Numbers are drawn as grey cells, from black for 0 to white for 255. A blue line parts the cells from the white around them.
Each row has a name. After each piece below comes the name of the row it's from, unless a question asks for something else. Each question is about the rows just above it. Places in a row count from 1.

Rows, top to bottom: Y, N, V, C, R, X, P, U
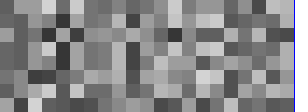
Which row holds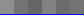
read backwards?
Y
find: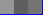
P

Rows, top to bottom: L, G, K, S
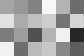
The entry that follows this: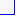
[179]
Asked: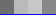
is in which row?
S

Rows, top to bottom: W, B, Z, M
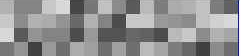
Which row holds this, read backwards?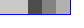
B
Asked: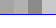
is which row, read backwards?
Z
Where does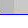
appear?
Z
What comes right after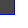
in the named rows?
[119]
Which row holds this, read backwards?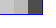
Z
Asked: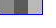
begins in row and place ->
W, 9

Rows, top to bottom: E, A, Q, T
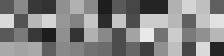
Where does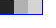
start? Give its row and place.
E, 12
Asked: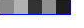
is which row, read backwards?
Q

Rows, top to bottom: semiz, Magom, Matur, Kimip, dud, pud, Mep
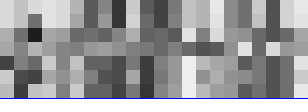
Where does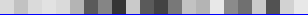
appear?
semiz
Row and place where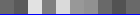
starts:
Matur, 12

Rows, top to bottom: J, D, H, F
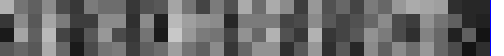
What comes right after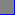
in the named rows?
[103]
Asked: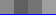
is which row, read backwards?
F

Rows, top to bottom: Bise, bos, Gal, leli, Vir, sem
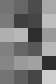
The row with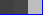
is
bos
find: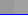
Vir
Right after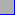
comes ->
[183]
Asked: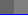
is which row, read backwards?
leli
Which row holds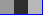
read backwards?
Gal
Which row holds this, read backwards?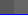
leli
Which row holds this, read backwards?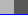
leli

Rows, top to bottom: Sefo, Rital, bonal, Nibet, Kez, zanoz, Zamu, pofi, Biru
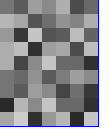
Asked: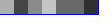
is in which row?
Kez
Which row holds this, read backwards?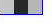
Biru
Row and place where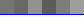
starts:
zanoz, 1
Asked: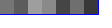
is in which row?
Zamu
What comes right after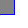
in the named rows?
[174]
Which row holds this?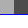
Sefo

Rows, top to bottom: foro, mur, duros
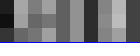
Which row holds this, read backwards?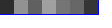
duros
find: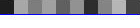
foro
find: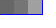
duros
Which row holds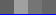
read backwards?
duros
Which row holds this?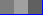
foro
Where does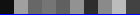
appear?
mur

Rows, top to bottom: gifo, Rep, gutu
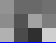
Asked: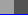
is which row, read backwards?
Rep
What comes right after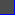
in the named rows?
[47]

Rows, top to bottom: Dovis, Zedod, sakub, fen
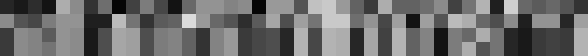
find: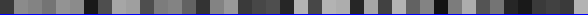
fen
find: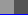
Dovis
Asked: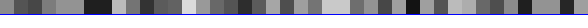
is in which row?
Zedod

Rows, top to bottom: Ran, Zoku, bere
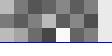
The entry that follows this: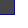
[249]
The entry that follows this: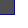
[234]
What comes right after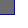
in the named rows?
[70]
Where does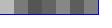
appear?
Ran
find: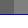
bere
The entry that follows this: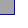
[108]

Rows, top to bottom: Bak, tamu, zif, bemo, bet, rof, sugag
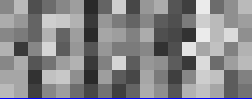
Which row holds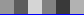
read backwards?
bet
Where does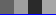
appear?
zif

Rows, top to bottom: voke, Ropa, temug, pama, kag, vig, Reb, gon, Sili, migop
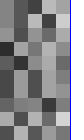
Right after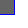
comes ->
[126]
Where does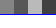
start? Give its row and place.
Ropa, 1
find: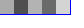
Sili
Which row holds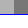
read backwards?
pama
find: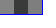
gon

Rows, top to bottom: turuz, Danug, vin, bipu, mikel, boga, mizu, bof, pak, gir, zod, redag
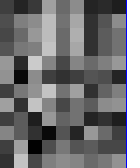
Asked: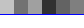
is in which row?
mizu
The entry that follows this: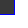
[160]
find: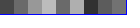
vin

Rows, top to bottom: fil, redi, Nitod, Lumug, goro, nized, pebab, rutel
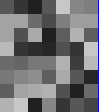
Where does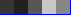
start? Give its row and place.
fil, 2
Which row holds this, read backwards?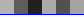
Nitod
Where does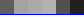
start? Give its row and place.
pebab, 1
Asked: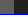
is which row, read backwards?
Nitod

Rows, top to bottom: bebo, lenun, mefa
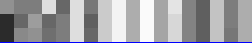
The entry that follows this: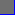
[125]
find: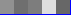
mefa
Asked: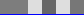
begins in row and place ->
bebo, 2
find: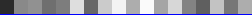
mefa
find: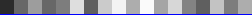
lenun

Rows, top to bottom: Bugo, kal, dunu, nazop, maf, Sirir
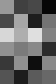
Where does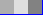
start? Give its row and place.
dunu, 2
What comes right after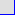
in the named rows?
[130]
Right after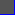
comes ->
[29]
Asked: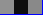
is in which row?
maf
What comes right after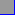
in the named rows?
[64]
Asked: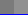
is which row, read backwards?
nazop

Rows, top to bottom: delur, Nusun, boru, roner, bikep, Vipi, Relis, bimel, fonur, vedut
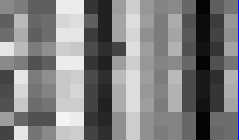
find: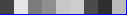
Vipi
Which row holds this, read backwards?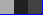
bimel
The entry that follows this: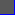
[12]

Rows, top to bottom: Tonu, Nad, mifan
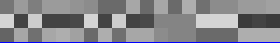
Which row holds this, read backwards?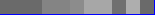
mifan
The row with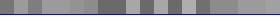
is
Tonu
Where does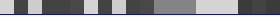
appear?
Nad
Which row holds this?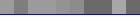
Tonu
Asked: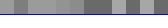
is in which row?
Tonu

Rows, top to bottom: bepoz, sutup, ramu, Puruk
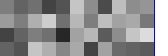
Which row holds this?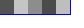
bepoz
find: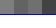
bepoz
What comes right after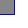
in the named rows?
[169]

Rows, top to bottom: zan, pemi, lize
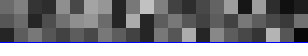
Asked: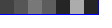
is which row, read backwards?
pemi
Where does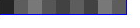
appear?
pemi
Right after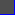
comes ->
[113]

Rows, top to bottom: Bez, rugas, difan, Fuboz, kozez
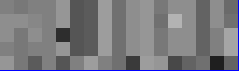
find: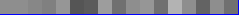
rugas
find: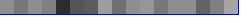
difan
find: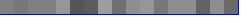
Bez
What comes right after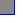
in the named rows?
[128]
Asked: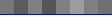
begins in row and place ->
kozez, 2

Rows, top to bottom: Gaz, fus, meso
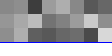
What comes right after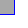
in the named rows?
[188]
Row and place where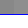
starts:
Gaz, 1
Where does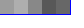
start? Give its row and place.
Gaz, 4
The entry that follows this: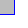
[115]
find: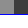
Gaz
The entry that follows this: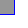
[168]

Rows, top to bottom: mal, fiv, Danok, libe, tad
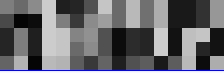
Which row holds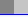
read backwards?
Danok
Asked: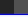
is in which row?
mal
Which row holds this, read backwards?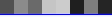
libe
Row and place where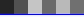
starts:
mal, 6

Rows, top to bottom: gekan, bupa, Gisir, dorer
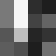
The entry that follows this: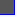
[190]
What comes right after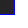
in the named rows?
[51]
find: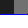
dorer
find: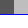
Gisir

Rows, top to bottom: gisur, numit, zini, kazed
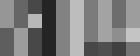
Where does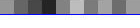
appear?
gisur
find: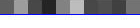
kazed

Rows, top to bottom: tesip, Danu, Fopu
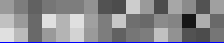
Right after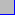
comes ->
[105]
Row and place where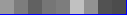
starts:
Fopu, 7
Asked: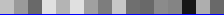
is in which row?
Danu
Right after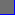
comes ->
[105]
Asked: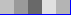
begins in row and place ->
Danu, 1
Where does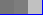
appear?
Fopu
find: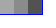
tesip

